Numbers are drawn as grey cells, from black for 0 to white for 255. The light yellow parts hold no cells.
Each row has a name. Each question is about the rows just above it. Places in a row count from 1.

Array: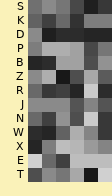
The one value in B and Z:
[78]
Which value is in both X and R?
[37]
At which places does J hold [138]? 1 2 3
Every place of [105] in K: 3
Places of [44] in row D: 3 4
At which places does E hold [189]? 4 5 6
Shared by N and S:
[56]

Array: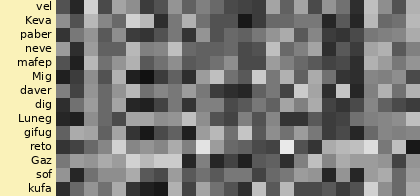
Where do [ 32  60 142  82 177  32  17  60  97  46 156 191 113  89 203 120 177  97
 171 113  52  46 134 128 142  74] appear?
Mig
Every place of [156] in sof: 9 18 23 26

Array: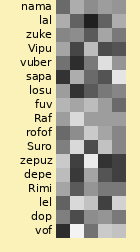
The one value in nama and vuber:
[149]
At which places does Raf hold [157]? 1 3 4 5
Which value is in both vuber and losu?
[121]

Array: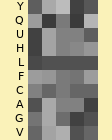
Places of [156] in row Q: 1
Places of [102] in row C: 2 4 5
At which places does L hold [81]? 2 3 4 5
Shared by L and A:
[81]
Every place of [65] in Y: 4
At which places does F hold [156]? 1 5
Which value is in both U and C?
[129]

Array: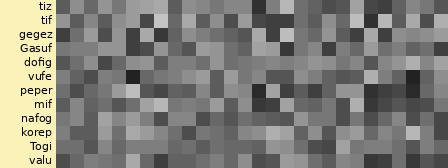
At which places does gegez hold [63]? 1 6 16 22 24
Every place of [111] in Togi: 1 2 10 12 18 25
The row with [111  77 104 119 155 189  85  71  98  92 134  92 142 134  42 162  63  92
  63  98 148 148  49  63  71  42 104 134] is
peper
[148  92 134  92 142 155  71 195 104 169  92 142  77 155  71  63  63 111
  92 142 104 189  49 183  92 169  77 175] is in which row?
tif

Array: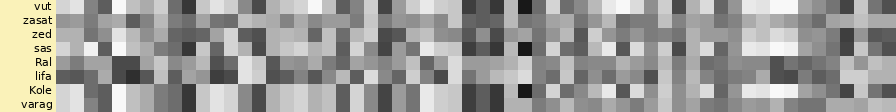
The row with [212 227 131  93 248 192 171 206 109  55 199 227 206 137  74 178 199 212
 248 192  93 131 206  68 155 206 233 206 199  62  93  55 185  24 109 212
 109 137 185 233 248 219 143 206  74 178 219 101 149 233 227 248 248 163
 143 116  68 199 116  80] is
vut
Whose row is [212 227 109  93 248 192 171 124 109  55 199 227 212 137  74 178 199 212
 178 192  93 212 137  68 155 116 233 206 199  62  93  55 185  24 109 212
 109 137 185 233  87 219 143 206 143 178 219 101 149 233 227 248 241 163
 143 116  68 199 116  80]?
Kole
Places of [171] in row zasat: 5 16 18 37 50 52 57 59 60
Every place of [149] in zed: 33 36 40 42 55 58
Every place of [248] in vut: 5 19 41 52 53
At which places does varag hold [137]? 14 23 39 49
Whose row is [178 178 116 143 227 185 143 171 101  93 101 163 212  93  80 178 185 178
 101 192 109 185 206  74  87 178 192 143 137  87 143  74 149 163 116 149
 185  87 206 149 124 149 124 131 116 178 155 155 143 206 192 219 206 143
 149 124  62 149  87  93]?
zed

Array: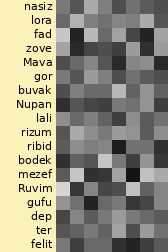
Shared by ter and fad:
[162]
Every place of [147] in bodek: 7

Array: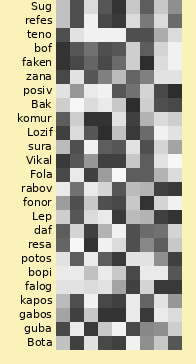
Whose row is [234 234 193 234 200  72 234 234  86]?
bopi
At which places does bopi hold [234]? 1 2 4 7 8
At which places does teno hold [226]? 2
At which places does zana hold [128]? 4 7
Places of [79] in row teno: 1 6 7

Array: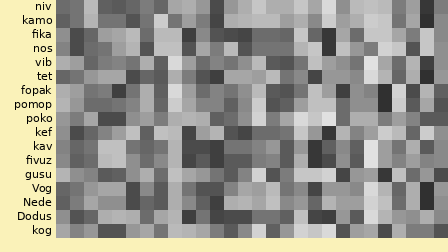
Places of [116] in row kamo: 2 4 5 7 9 25
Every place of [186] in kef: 9 25
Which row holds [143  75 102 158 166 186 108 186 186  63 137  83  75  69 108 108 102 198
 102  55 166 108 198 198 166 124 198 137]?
fika
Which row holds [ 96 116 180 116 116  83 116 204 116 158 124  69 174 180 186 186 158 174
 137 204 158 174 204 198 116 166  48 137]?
kamo
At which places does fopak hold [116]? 3 6 13 18

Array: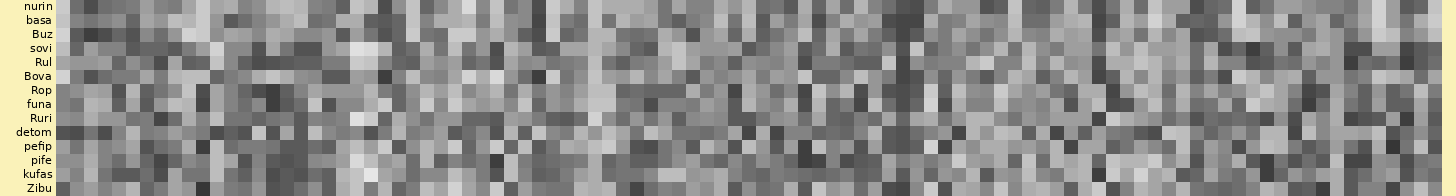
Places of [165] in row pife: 13 25 60 73
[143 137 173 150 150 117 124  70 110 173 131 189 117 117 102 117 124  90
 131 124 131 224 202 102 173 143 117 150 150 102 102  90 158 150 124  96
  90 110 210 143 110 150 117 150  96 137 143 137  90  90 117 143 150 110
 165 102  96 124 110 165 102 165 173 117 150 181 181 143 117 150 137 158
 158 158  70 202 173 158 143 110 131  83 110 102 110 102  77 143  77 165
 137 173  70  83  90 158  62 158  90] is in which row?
Ruri
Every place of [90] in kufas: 5 6 17 61 67 81 93

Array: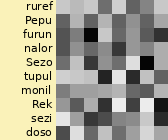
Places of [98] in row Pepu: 1 3 5 7
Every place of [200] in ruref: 1 3 8

